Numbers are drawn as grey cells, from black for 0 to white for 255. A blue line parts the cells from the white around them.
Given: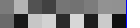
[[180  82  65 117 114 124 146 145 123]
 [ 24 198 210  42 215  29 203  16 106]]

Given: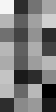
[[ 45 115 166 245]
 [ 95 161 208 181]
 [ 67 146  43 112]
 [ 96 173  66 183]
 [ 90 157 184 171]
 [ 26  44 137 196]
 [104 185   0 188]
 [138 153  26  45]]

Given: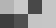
[[201  72 198 180]
 [ 80 197 198  62]]

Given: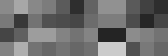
[[167 136 124  91  46  99 145 145  90  65  46 138]
 [ 56 115  81  76  70 108 125 125  76  38  70 121]
 [ 96 157 157 131 115 132  36  36 140 129 115  69]
 [175 115 103 115 103 112 203 203  80 121 103 130]]

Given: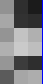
[[ 47  27 146]
 [ 50  45 167]
 [195 176 148]
 [202 190 176]
 [ 60  46 150]
 [166 173  91]]

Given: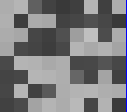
[[181  96  66  57  63 180  64 173 173]
 [ 62 171 167  66  70  80  71  57 176]
 [167  70  63  80 158 192  76 172 172]
 [ 73  68  61  72 180 169 178 164 167]
 [180 178 169 174  71  72  84  71  73]
 [ 71 181 179 174 102  69 164  65  68]
 [181  65  90 173 179 181 174 171  70]
 [ 74 163 180 172 185  70 179  58  65]]

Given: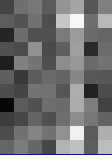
[[112 120  92 148 164  86 127  68]
 [ 83 113  78 199 247 112 185  93]
 [109  81  81 123 155 107 102  37]
 [ 76 145  74  95 159  42 108  81]
 [129 116  79 140 151 106 115  30]
 [ 56  92 107 101 135  88  86  94]
 [ 68 116 115  85 172  34  77  78]
 [ 91  81 110 107 171 126  67   7]
 [ 71 100  80 110 140 119  99  61]
 [113 132 114 145 240  91 173  76]
 [124 103  71 179 192  93 189 102]]
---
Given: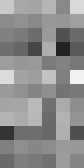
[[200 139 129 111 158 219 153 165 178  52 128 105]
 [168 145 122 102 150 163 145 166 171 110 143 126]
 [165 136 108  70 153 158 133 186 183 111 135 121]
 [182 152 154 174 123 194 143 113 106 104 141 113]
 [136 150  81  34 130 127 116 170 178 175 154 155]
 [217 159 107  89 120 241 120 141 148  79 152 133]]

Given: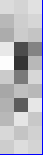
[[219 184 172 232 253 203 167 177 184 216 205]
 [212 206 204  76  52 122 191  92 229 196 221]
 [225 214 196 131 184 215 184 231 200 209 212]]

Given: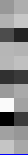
[[152 178  76 182 183  48 154 250   0 161 197]
 [174 199  36 179 192  58 170 162  60 151 168]]

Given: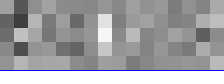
[[159  99 108 136 148]
 [ 87  62 192  78 181]
 [143 181 166 147 163]
 [162 122 119 152 166]
 [139 157 148 112 167]
 [137 105 139 101 139]
 [135 146 150 141 132]
 [149 225 245 198 158]
 [136 127 137 148 155]
 [159 154 186 153 124]
 [145 161 133 131 135]
 [152 143 141 150 145]
 [124 128 161 132 146]
 [145 132 148 122 150]
 [132 174  95 172 147]
 [170 189 140 147 185]]

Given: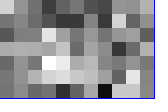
[[210 117  87 171 105 119 117]
 [147 134 127 175 147 146 139]
 [113 108 128 173 119 179 105]
 [ 62  82 228 165 255 211 114]
 [ 98  56 160 195 236 220  48]
 [118  57 118 107 172 200  99]
 [ 81 131 151 164 185 190 167]
 [ 72  58 116 140 134 160  14]
 [148 211 150  55 121  98 201]
 [145 100 159 107 147 229 200]
 [177 144  95 177 121 133 135]]

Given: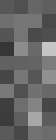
[[ 88 111  85  54  97  71 121  62  60  90]
 [ 80 118 117 140  98 119  80 110  95  72]
 [102 117  74 106 100  86 113 131 167 114]
 [ 95  73  79 197 124 144 104  70  92 108]]
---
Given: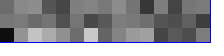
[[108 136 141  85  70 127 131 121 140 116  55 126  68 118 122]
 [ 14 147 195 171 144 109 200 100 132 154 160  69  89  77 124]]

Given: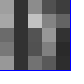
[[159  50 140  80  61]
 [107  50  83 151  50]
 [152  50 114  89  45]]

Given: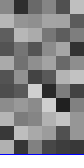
[[136  46 105 133  80 191]
 [ 94 183 171 119  93 126]
 [170 113 143 163 105 142]
 [ 77  89 208  41 125  66]
 [181 124 133 178 195 150]
 [177  54 129  71  61  56]]

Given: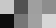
[[200  81 159 141]]

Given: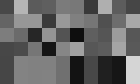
[[ 72 181  91  95 123 120  57 175  92  70]
 [125 107  38 148  83  14  95  85 156  87]
 [ 70 131 129 129 112  19  72  31  22 213]]

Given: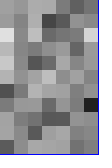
[[160 151 172 170 123  96 115]
 [224 137 190 106 117 123 212]
 [200 137  85 107 168 134 153]
 [ 81 122 179 164 161 127 145]
 [163 125 114  88  89 147 142]
 [ 91 141 168 165 162 114 127]]

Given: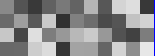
[[137  84  57  97 121  99 181  87 212 222  56]
 [199  70 223 125 152 184 202 152  82  65 125]]

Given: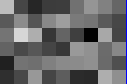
[[189  70  38  60  61 113 149 129 102]
 [116 214 174  54 100  63   2 168  69]
 [ 32 115 111 128 138 139 144 106  79]]

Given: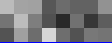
[[187 163 161  87 108  98  98 146]
 [ 83 160 109 214 110  82 120 116]]
